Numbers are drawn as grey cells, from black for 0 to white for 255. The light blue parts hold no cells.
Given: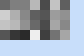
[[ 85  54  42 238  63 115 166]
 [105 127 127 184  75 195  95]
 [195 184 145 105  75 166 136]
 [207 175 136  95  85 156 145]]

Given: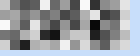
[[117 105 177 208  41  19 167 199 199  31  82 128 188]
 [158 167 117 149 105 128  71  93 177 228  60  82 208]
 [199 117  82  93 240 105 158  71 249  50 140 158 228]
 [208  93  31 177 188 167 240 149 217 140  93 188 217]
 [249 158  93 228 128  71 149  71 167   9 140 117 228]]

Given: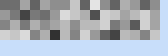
[[110 110 164  99 164 142 142 198  99 228 142  99 175 153  99 142]
 [132 175 121 175 142 164 186 142 186 186 209 121 153  90 209 164]
 [153 121  68 121 110 153 218 198 175  80 209 198 164 186 209 164]
 [209 198 218 132 175  49 186 132 209 153  99  68 186 175 132 198]]

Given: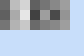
[[ 96 170 230  65 158  74 148]
 [106 189 212  96 117 136 158]
 [117 179 200 106 127 136 158]]

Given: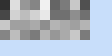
[[ 48 222 151 133 241 101 123 200  80]
 [ 71 210 189 210 232 112 112 142 112]
 [133 189 142 123 180 151 170 200 123]
 [200 160 160 170 142 180 170 160 180]]

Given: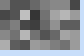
[[ 71  83 191  53 114 164 182 155]
 [104 126  71  62 104 145  93  93]
 [126  83  83 104 126 136 136  71]
 [136 114 182 114  83 104 164 155]
 [173  93  83 155 145 126 114 155]]

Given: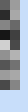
[[ 22  64]
 [ 43 168]
 [ 73 133]
 [ 85 114]
 [ 96 156]
 [133 105]
 [145 179]
 [156 168]
 [208  73]]

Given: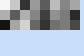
[[ 20 166 210 103  51 113 123  72]
 [176  92 176 133  63 145 123  42]
 [246 200  51 154  92 188 133 166]]
